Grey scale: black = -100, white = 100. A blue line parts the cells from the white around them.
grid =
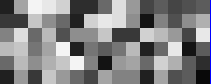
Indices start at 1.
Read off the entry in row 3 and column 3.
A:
-18
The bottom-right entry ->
-93
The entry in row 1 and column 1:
-75
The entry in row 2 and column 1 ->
-56
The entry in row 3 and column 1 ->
2
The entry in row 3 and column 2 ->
74
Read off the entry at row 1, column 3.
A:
91
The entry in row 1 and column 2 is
29
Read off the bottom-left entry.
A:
-75
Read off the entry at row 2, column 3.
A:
55
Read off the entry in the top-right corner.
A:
-28
